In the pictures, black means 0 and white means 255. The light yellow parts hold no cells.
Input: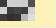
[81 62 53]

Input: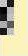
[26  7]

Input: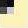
[14 80]

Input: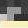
[ 60 151 157]

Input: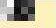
[79 95 39]

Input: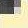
[121  73]

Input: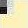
[218  26]

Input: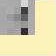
[170  64 138 168 169]
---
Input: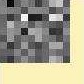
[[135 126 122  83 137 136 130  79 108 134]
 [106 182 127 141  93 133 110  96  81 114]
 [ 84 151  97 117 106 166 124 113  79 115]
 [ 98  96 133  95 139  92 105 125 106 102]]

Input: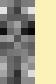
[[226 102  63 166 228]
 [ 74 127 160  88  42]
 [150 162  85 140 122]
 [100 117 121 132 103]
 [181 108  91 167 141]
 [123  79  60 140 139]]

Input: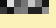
[[ 56  18 118 124  33  33 145]]

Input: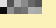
[[ 11 142 106 115 174 170]]

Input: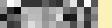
[[141  43   5 192 182 183 147 178 191 117  87 178  52 147]
 [158  55  70 176 220 194 155 184 147 151  77 158  49 161]]

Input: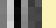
[[127 202  11 144  73  66]
 [122 212  12 130  77  62]]

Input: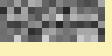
[[ 46 155  61 164  72  89  95 150  94  37 153 104 119 108  92]
 [115  68  63  92 134 143  59 104  36  99  70  60  75  52 151]
 [113 110 203 118  83  88 207 130 110 119 100 200 173 191  84]]
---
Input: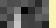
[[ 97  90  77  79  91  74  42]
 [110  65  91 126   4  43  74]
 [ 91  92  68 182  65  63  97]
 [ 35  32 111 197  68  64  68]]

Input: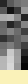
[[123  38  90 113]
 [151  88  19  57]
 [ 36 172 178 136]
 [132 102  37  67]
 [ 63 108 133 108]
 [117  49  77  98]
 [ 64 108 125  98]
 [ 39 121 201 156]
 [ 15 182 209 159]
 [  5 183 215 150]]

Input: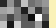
[[151  41 146  74 194 112 130]
 [122 163 175 124  31 155  53]
 [ 87 134  71 122  90  13 247]
 [ 33 193  24 209  94  94 159]]

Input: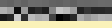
[[106 102  98 106  98 108 107 104  99  97 102  97 104 103 104 107]
 [ 45 178 162  11 154  32  45  29 133 197 185 159  33  53  39  40]
 [174  26  39 202  45 187 172 177  67   2  17  40 171 151 165 178]]

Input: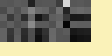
[[ 85  88  86  92  89  33  85  87  87  61 214  87  89]
 [101  75  98  81 101 131 105 100  78 112  36 102 106]
 [ 32  98  57  86  44 104  20  47  94  99  58  25  26]
 [ 94  83  95  80  88 138  90  90  81 107   5  96  94]
 [ 31  99  55  89  44  79  26  50 104  85  91  24  29]
 [ 22  99  51  93  40  78  15  44 105  85  84  13  19]]

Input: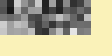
[[136  91  39 206 148 107 200  34 161  42 137  49  66]
 [ 87  82  25 173 103 156 159  37  67  35  92  78 109]
 [189 118 105 118 154  76  68 114 138 191 150 102  65]
 [108 205 160 192 180  97  61  97  53 100  71 106 110]
 [130 198 162 166 159 188  60  48 133 189  97 228 123]]

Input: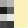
[[184 165]
 [ 93  26]
 [232 202]
 [ 57  71]]

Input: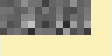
[[108  95  88 105 142 114 112  66 100 109 101 143  98]
 [118 115 113  94 100 126  86 121  96 118  82  76 103]
 [124 110  99  96 134 138  97  93  96 127  82 113 100]
 [161 120  82  92 158 193  96  62  89 169  45 157 101]
 [ 60  77 109 116  97  46 118 113 113  56 155  79  99]]

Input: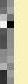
[[148  97]
 [164 113]
 [115 189]
 [  5 242]
 [137  85]
 [140  75]
 [142  80]
 [148 136]
 [162 140]
 [137 178]
 [160  43]
 [141  49]]
